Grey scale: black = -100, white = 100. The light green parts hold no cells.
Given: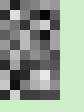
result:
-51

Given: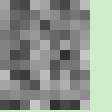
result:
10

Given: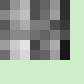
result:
-55

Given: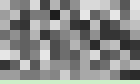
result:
50

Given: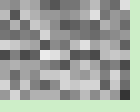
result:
-16

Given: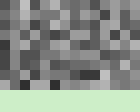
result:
-16

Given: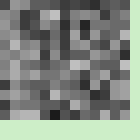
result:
-17

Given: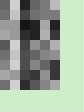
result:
-73
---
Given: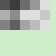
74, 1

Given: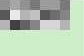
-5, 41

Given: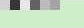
29, 65

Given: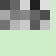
75, -10

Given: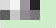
-71, -25

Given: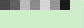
-79, -43

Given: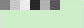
-31, 3
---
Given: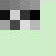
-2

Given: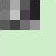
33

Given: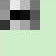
81

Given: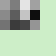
-2

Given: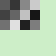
-58

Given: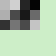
63
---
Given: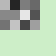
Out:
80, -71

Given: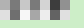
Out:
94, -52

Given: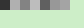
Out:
48, -60

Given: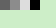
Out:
73, -99

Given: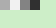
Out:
89, -62

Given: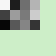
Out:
93, -95

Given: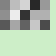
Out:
85, -69
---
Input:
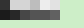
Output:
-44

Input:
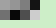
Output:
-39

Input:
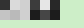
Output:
63

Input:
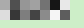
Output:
-1

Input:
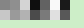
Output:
40

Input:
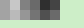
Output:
18

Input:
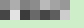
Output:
-54

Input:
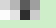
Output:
-65
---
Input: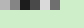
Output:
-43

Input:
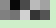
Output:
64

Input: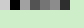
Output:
-8

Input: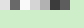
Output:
40

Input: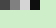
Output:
0

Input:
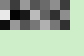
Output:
38

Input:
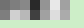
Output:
26
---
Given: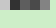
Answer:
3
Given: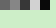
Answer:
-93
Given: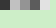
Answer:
77
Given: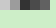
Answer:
-24
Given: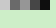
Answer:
-89
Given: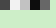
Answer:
-19
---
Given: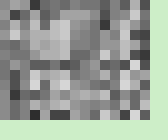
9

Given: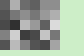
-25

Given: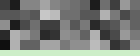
-51

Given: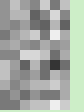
15

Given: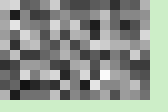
60
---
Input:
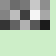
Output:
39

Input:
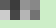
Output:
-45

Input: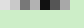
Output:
-87

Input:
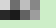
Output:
-79

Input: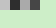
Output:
-64

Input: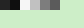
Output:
51

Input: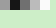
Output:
-12
